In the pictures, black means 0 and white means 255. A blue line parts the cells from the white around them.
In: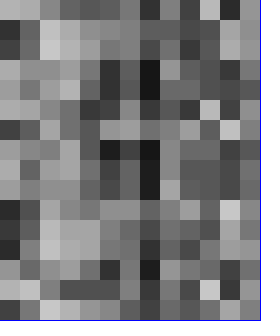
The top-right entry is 149
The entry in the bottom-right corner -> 127
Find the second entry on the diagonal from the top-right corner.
165
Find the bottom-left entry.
65
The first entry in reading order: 179
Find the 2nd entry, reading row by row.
172
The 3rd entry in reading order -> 135
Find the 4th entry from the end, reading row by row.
87
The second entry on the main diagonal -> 99
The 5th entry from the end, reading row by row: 105
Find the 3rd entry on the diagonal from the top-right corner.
87

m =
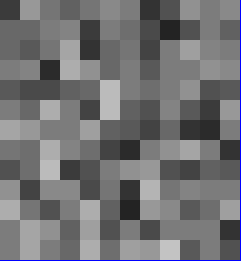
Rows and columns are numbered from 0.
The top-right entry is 137
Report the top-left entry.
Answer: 59
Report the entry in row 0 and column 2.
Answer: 117
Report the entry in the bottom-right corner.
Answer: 81
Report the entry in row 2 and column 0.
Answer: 104
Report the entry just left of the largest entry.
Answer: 152
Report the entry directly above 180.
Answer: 152
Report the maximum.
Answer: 195
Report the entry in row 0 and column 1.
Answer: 152
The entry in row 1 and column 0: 104
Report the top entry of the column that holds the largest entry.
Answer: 81

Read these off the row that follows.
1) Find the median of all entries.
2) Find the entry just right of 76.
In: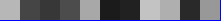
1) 76
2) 168

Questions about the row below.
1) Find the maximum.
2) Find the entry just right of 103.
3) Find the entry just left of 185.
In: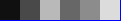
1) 220
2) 140
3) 73

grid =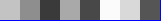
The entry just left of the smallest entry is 142
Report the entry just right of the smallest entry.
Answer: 169
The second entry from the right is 217

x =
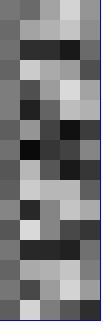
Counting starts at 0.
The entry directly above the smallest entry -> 149
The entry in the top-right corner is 149
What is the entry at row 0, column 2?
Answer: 163
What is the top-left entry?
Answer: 118
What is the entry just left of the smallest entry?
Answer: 112
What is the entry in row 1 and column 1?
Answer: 163
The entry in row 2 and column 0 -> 112
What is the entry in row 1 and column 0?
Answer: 106
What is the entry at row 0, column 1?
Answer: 106
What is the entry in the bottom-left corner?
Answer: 94
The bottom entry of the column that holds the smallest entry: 211
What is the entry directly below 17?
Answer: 66
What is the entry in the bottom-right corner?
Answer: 46
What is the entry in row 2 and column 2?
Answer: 46
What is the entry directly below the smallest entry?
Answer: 183
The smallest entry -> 10

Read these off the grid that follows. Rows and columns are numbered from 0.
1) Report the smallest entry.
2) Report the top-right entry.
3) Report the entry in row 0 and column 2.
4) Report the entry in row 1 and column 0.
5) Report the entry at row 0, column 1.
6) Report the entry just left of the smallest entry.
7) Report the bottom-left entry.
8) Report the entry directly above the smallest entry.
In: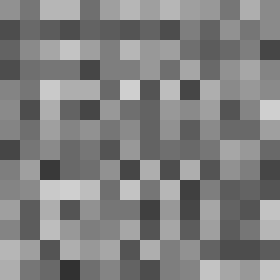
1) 49
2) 138
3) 182
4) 77
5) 118
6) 105
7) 174
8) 174

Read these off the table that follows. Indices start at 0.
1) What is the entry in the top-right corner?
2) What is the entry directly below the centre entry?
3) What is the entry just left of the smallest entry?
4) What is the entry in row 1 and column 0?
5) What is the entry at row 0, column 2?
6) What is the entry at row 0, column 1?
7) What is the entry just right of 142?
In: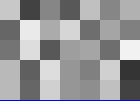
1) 177
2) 150
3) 208
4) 102
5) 134
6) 66
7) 192
